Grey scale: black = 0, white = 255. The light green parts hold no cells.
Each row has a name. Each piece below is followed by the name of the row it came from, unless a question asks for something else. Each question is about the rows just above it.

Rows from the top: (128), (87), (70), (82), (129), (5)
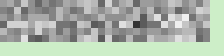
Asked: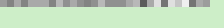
(70)
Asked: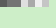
(82)
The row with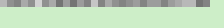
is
(129)
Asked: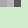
(70)
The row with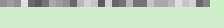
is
(5)

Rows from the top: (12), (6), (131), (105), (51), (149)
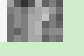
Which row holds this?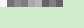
(105)
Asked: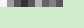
(12)
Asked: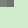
(149)

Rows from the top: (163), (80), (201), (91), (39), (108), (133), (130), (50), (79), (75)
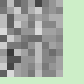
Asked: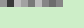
(130)
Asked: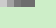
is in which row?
(108)
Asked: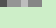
(50)
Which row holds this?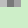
(133)
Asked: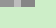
(50)

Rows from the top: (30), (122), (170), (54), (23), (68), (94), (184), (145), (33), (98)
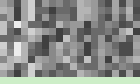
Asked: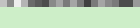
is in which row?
(184)
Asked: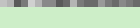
(33)
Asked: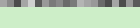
(30)
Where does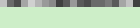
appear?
(23)
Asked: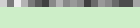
(94)

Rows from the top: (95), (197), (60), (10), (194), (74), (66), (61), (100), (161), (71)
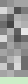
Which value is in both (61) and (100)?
[134]
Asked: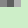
(60)

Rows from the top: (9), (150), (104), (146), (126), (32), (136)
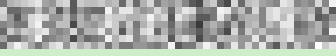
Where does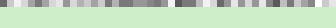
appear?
(136)
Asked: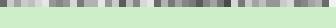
(126)
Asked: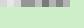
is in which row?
(104)

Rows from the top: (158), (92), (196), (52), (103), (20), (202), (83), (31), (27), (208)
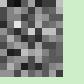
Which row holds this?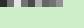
(52)
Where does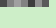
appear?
(92)
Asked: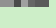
(31)
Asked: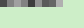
(92)
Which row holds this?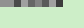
(208)
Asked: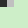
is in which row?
(83)

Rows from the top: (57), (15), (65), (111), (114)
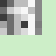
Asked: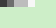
(57)
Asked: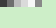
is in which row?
(65)
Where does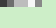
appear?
(57)
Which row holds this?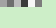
(111)
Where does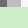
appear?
(57)

